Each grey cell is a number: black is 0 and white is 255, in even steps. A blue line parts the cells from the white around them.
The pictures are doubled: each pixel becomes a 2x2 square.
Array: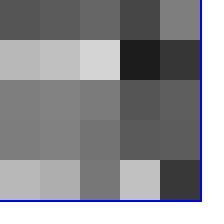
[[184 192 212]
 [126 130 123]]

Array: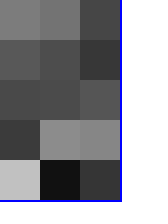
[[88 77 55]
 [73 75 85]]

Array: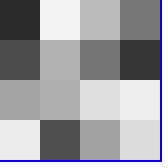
[[ 76 177 117]
 [164 175 222]]

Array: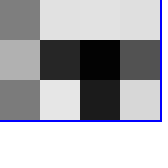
[[177  38   3]
 [123 230  27]]

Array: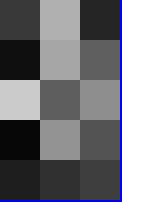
[[ 15 166  95]
 [203  94 142]]

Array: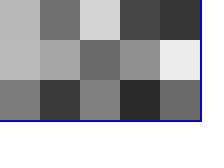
[[186 165 106]
 [124  59 128]]

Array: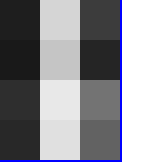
[[ 25 197  37]
 [ 46 232 115]]

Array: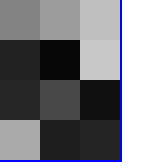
[[ 33   7 200]
 [ 38  72  16]]
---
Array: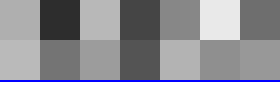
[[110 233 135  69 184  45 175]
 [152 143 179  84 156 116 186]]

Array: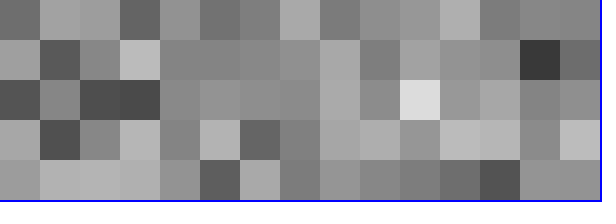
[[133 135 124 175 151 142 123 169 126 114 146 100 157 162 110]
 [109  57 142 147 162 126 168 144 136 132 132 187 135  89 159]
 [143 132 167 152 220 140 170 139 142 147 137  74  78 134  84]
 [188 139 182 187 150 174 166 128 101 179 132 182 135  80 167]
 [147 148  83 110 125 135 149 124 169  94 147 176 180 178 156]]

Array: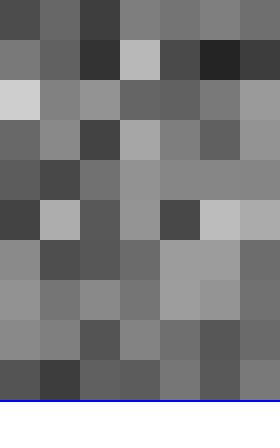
[[110 127 115 126  62 103  75]
 [ 60  36  74 184  50  97 121]
 [154 120  97 101 147 129 205]
 [147  95 126 166  67 137 104]
 [133 134 134 146 113  72  92]
 [170 188  72 148  88 173  67]
 [109 155 155 107  87  78 138]
 [113 148 157 117 137 117 146]
 [106  87 110 130  84 127 137]
 [120  89 118  92  95  60  84]]

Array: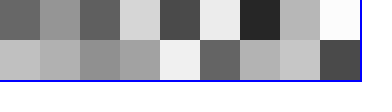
[[252 183  38 236  74 214  95 149 103]
 [ 74 198 179 100 240 162 144 177 192]]

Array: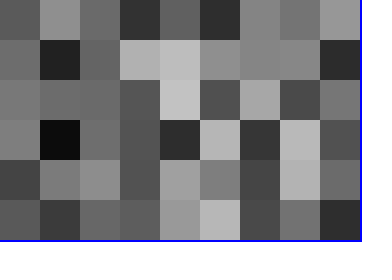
[[151 116 132  46  96  50 106 143  90]
 [ 44 135 133 143 189 177 100  33 109]
 [118  74 167  80 194  85 106 108 120]
 [ 81 185  54 182  45  83 110  12 126]
 [107 179  69 126 160  82 141 123  68]
 [ 46 114  73 183 153  93 103  59  89]]

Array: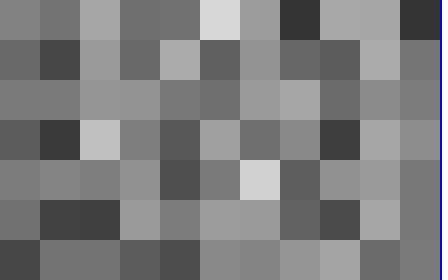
[[ 51 167 169  52 157 216 113 112 166 114 129]
 [116 171  90 101 146  96 171 103 154  69 103]
 [124 139 108 165 155 112 119 147 149 120 120]
 [142 165  63 135 111 159  86 126 191  57  93]
 [119 155 144  94 208 122  79 145 126 131 125]
 [119 165  73  98 154 157 125 154  64  66 113]
 [122 107 163 149 132 137  75  91 114 115  69]]
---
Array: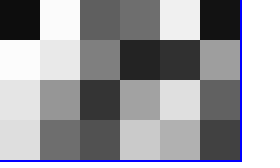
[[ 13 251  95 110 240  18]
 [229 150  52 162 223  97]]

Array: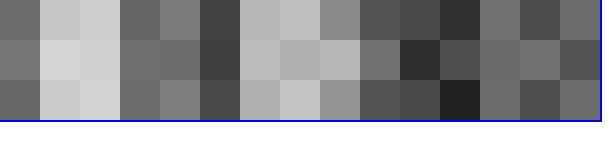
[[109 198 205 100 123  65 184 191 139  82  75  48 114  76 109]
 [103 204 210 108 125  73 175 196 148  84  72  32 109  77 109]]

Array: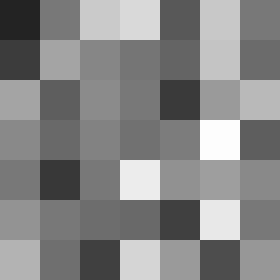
[[ 34 120 203 218  87 200 120]
 [164  93 139 120  58 154 186]
 [120  55 120 237 144 158 137]
 [178 110  64 212 154  78 151]]

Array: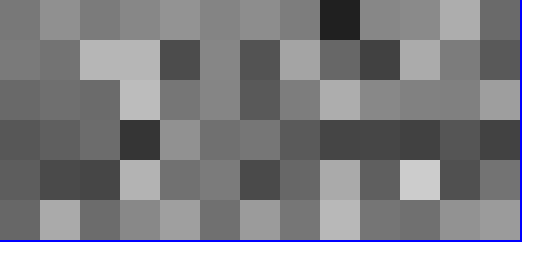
[[120 144 123 135 147 132 141 125  32 135 138 173 106]
 [105 111 107 188 118 133  89 125 173 136 129 128 158]
 [ 93  74  70 179 113 123  74 103 170  95 204  80 115]]

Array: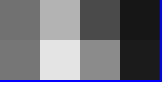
[[113 179  74  22]]

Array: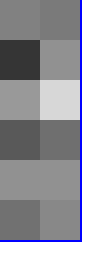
[[129 122]
 [153 215]
 [145 145]]

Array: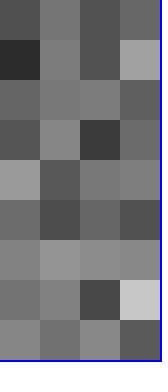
[[ 80 117  82 103]
 [101 120 123  95]
 [154  87 120 126]
 [130 148 140 136]
 [134 113 136  90]]
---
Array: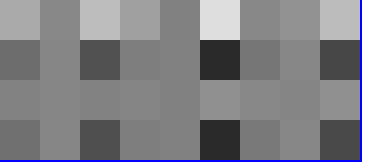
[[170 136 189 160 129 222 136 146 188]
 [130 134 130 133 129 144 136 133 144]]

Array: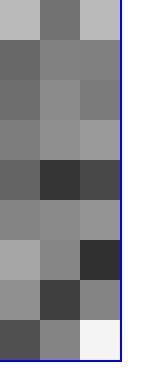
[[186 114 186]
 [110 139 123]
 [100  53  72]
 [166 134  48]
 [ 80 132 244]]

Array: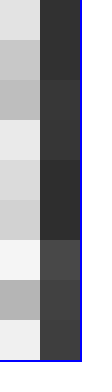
[[227  49]
 [190  55]
 [219  46]
 [245  72]
 [240  62]]

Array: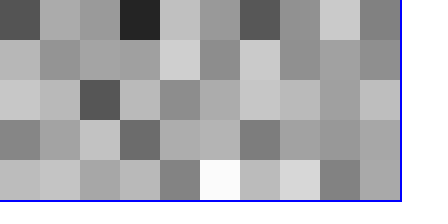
[[ 84 171 154  36 192 153  87 145 202 129]
 [199 185  86 186 141 172 198 186 160 190]
 [188 196 167 185 131 251 187 215 130 169]]

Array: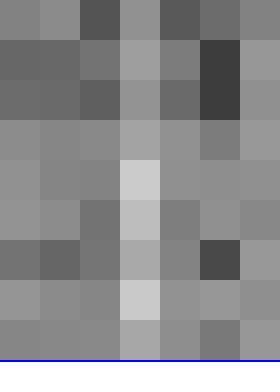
[[130 139  84 145  89 108 130]
 [108 106  95 147 105  61 144]
 [145 133 131 203 144 142 144]
 [114 102 117 168 131  73 152]
 [134 136 137 167 142 121 150]]

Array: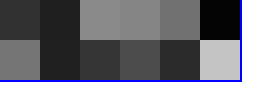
[[ 49  31 138 132 113   4]]

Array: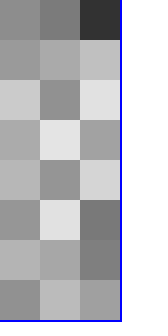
[[141 123  50]
 [203 145 225]
 [183 149 213]
 [180 167 127]]
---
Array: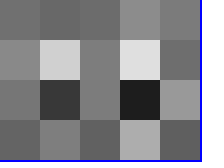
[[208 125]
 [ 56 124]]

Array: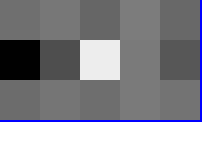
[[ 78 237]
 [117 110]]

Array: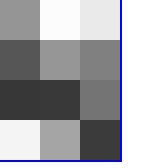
[[150 128]
 [ 57 116]]

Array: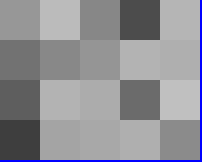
[[136 149]
 [179 172]]

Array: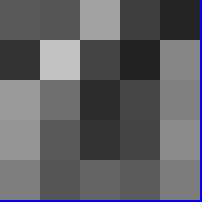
[[193  68]
 [112  44]]

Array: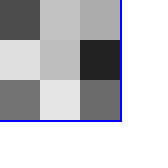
[[190  33]
 [228 107]]

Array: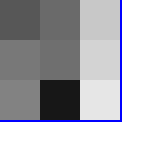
[[111 211]
 [ 23 230]]

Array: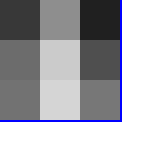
[[203  79]
 [213 119]]
